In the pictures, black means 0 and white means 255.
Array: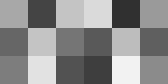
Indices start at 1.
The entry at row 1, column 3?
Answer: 196
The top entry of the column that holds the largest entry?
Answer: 48
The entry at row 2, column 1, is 102
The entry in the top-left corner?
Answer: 168
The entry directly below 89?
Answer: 62

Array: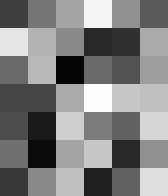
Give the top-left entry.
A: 62
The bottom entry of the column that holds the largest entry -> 32
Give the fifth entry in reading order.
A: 144
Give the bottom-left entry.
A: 56
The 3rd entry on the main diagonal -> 5
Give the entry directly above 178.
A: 117
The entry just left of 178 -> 229
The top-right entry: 89
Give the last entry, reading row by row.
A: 221
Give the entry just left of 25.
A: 76
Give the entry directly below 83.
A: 199
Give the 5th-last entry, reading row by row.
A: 137
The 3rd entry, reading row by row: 164

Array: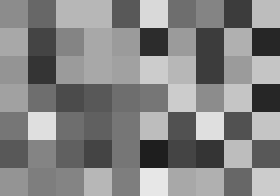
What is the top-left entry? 140
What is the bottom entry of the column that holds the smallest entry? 231
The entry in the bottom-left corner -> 148
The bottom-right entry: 204
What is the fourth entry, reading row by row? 183
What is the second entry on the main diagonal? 68
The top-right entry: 189
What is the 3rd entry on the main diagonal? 155
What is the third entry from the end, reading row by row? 176
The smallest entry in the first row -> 60
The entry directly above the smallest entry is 189
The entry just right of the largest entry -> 168
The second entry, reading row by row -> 103
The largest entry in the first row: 217
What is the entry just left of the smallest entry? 118

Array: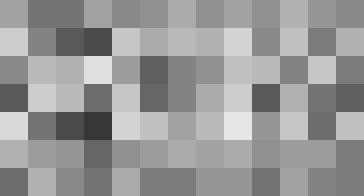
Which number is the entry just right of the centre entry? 170
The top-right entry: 137
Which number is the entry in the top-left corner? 162
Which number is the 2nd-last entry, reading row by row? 131
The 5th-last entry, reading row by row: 150
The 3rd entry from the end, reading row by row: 162
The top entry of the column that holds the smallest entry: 162
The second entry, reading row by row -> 115
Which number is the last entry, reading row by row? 123
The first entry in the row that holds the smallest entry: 217
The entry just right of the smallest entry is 211
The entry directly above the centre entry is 131
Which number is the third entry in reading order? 115
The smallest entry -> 55
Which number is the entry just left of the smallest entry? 75
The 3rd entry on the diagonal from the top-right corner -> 131
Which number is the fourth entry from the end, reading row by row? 115
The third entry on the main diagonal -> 177
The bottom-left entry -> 108
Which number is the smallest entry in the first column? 89
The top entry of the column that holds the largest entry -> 162
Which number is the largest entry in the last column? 192
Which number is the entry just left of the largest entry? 185
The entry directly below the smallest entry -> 102
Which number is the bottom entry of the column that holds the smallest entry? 115

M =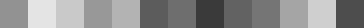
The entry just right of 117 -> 165
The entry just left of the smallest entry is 110
